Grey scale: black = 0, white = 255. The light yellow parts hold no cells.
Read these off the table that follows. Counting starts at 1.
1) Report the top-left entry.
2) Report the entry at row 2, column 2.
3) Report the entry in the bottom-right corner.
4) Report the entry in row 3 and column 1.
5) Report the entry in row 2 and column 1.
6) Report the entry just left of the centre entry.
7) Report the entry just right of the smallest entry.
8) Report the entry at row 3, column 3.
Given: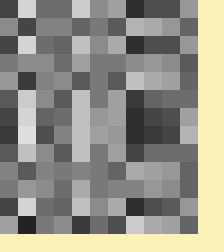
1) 69
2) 69
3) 100
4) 69
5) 139
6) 192
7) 121
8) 109

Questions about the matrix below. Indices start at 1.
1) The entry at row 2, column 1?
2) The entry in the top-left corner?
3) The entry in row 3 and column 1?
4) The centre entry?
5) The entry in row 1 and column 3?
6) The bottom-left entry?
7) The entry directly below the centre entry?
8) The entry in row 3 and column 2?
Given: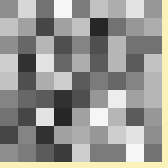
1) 194
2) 142
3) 142
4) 91
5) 114
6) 142
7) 79
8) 103

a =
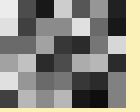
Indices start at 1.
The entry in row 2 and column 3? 139
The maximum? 236
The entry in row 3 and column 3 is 162
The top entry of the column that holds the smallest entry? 150
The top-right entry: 33
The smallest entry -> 14
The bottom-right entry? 129
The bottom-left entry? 64
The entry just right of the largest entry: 76
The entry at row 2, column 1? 224
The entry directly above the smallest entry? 43
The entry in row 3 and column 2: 106
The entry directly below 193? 150

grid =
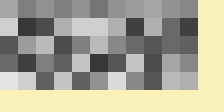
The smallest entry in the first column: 86
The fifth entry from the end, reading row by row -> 219
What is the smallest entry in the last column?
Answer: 64
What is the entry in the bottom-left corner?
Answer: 229
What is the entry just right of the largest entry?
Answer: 207
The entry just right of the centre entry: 136
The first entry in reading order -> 165
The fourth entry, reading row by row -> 127
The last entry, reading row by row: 176
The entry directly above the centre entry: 207
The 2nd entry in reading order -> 127
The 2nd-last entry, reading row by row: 186

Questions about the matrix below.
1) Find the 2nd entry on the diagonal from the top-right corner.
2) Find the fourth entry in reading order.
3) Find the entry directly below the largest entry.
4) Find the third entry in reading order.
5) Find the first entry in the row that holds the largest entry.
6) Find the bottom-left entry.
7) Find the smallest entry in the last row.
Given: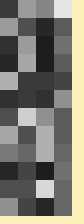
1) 39
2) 228
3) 91
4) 133
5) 58
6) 144
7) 39
